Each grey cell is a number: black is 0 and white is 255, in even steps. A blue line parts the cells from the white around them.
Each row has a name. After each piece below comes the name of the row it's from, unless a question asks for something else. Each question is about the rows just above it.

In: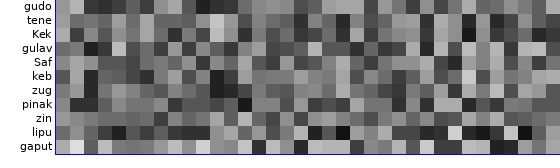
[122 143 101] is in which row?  zin
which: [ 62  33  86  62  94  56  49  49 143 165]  lipu
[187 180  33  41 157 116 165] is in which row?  gaput
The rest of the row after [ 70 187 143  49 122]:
[ 78 108  56  70 108  49 165  62 116 136 143  56 165 143  25 143  56  78
 108  41  56]
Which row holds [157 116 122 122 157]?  keb
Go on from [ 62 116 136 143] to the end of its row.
[ 56 165 143  25 143  56  78 108  41  56]

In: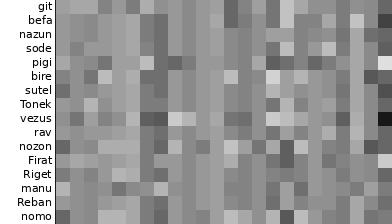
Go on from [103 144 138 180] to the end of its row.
[180 167 124 103 152 138 131 159 188 167 144 180  88 188 152 131 124 167
 117 124]
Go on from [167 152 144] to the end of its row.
[ 95 173 138  24]
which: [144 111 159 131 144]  Reban
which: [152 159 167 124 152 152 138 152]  Firat
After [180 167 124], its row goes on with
[103 152 138 131 159 188 167 144 180  88 188 152 131 124 167 117 124]

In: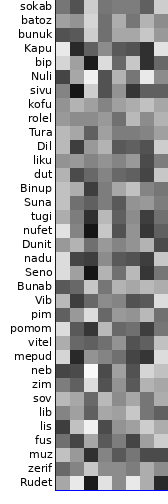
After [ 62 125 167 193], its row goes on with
[132 118]
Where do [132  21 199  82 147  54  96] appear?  nufet
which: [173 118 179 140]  batoz

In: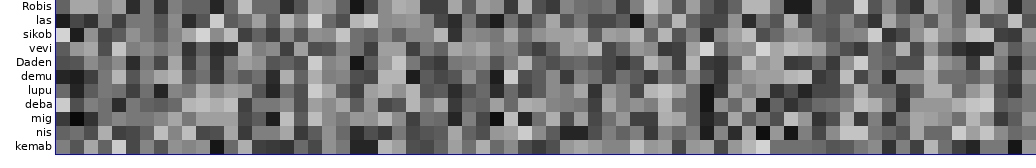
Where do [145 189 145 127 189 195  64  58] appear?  sikob
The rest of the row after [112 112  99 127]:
[ 92  64 151]
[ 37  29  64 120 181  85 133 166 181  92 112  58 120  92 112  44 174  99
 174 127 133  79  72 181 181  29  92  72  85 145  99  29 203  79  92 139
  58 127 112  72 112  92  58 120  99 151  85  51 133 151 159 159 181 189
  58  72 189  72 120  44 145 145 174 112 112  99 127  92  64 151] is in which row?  demu

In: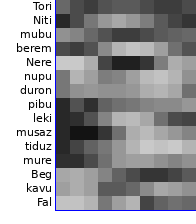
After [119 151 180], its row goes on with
[201 194 201 180]
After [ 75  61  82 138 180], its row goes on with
[194 186 159 112  82]
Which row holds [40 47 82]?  leki
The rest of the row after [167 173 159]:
[132  98  75  53  53  68  90]
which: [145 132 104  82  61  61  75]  mubu
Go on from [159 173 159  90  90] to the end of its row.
[104 138 167 159 145]

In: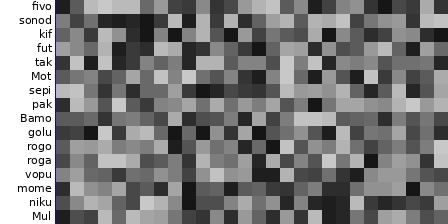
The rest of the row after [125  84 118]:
[72]
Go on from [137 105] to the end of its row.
[179  30  58  45 186 171  38  52 137  99  58  22  99 165 159  45 145  78
  91 153 186  99  30 159 105]
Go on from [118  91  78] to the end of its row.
[171  22 137  91  45  66 145 137  45  22]
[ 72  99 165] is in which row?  Mot
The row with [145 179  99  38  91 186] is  sepi
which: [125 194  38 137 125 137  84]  tak
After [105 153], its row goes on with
[ 66  58 137  52  72 153 179 194  91 137  30  66 131 145  52  22  72  58
 171  52]

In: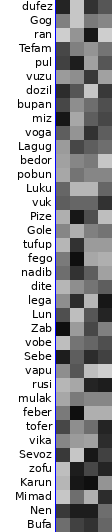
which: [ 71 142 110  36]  tofer
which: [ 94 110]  Lagug
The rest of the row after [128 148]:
[116]
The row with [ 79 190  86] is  Lun
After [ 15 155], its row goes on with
[ 71 128]
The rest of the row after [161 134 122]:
[198]

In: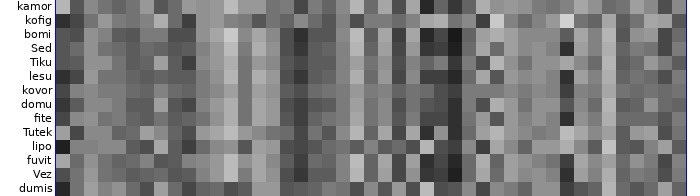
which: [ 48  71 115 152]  kofig
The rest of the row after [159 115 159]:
[145  92  78 107 115 123 152 123 130 100 115 107  78  63 123 123 123 137
 123 137 130  63 130 123 166 115 107 115 107 115]
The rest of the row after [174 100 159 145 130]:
[115  63 166 137 159 107 145 123  71 130]
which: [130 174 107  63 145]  kofig
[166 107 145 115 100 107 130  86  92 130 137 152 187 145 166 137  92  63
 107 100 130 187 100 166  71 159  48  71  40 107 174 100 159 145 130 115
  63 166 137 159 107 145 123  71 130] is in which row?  fuvit

